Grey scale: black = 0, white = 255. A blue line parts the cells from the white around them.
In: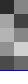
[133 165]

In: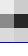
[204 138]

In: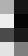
[ 22 238]

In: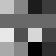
[ 60 105  80 170]

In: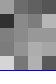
[ 85 125 139 124]

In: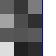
[124  77  87]

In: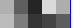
[173  68]
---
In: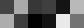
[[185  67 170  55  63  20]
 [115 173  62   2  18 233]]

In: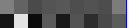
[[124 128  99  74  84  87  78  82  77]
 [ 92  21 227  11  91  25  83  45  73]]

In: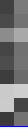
[[122  65]
 [115  74]
 [169 140]
 [113  70]
 [115  77]
 [107  61]
 [206 202]
 [ 69 203]
 [115  58]]

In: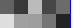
[[107  98  57 187  70]
 [ 35 222 160 158 117]]

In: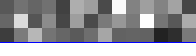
[[ 70  88 114 101 113  65 174 158  74 250 130 159 131 163]
 [172 102 219  85 140  70 158  74 122 151 121 254 117  88]
 [122  61 123 183 116 102  90 110 166  98 100  98  34  46]]

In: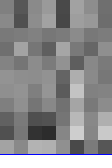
[[111 128  87 138 154  73 162 141]
 [109 137  80 141 162  71 158 152]
 [124 121 124 129 119 123 139 120]
 [143 111 163 118  95 166 121 102]
 [122 131 117 140 123 146  94 136]
 [119 147 142 141 146 100 174 138]
 [131 143 147 127 149  91 195 129]
 [140 127 144 117 136 113 165 121]
 [175  97 122  79  82 117 184 136]
 [201  80 119  50  44 134 206 134]
 [ 86 163 137 179 176 144  73 123]]

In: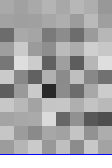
[[152 169 161 169 180 168 183 174]
 [159 162 159 160 167 174 156 186]
 [183 108 169 165 122 140 109 155]
 [199 158 202 155 142 187 172 207]
 [222 119 222 204  97 159  93 182]
 [113 202 136  97 177 139 191 136]
 [204  94 154 202  41 140 108 168]
 [185 199 184 163 197 198 175 195]
 [ 78 164 168 170 218 103 145  88]
 [173 198 156 138 167 162 196 146]
 [163 156 181 202 152 191 140 200]]

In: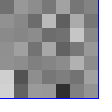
[[131 112 152 141 120 162 118]
 [118 145 136 108 186  95 171]
 [136 138 134 140 109 113 198]
 [152 144 160 115 167  98 120]
 [140 145 141 128 133 140 177]
 [161 207  83 142 119 126 115]
 [147 210  98 154 152  47 128]]

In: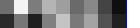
[[ 15 110 244 124 180 158 106 136  68]
 [ 32  42 119  31 128 196 121 164  82]]
